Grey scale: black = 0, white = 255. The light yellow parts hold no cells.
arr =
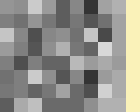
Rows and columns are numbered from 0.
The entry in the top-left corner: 149
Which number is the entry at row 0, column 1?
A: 143
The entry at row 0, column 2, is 203
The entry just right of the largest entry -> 162
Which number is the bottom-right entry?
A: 177
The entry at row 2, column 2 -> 79
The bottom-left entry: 93
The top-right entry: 177
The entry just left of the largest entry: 100
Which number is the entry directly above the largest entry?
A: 73
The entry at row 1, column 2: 149
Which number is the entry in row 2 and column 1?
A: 135
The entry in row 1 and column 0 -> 127
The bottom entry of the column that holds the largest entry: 177
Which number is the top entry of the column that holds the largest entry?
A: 162
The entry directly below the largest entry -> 170

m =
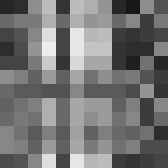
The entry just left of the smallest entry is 39
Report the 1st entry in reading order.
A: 39
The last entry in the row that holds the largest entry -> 134
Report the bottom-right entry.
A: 68
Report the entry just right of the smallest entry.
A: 142
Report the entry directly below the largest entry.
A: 202
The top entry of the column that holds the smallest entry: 24
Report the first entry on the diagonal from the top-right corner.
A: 83
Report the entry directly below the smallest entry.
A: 134
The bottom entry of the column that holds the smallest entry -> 52
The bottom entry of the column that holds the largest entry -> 222
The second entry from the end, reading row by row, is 60
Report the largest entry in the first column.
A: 142
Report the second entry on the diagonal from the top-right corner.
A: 60
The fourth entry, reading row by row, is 188
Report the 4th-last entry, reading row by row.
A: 60
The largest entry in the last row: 230
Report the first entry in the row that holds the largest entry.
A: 45
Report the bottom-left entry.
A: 76

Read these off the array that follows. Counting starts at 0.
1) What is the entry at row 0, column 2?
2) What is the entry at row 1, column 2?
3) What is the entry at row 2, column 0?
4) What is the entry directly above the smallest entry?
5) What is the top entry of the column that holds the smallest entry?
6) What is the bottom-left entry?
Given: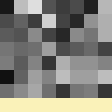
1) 222
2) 60
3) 91
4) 124
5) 24
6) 111

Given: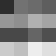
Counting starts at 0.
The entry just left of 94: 107
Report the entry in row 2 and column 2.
101
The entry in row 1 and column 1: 143
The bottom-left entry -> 203
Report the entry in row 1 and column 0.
151

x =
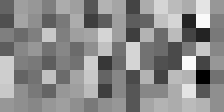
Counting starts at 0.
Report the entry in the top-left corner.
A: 100
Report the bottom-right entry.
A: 143
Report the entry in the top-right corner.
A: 151
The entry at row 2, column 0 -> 127
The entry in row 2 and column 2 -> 127
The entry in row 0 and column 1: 159
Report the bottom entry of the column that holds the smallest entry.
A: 179
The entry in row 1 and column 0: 80
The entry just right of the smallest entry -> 114
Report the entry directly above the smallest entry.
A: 68
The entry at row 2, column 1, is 107
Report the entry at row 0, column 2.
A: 151
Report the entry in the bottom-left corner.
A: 151

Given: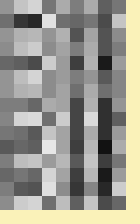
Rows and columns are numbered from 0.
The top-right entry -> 118
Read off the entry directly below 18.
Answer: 62
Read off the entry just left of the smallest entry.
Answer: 183
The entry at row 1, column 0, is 111
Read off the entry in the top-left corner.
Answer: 148
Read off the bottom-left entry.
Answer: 140
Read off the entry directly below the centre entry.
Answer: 204
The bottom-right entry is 103
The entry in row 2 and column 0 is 148
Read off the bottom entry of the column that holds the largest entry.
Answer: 111
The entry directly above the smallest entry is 48
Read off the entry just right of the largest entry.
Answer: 163
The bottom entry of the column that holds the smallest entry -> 75
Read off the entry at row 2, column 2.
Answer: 183
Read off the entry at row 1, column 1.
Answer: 54
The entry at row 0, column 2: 212
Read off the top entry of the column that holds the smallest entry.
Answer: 95
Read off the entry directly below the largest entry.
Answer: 155
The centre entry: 163
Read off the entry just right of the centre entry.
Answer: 69
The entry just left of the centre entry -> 171
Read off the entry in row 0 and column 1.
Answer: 196
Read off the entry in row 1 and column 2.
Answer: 40
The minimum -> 18
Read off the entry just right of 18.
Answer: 171
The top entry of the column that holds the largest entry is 118

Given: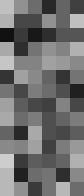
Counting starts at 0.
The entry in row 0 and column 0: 192
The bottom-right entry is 108
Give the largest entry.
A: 205
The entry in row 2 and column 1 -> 58
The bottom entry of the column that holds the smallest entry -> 184
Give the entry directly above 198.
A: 169
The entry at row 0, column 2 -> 108
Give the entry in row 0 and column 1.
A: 145
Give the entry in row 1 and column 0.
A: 177
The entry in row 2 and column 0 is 17
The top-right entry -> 64
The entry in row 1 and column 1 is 71
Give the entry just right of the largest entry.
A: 58
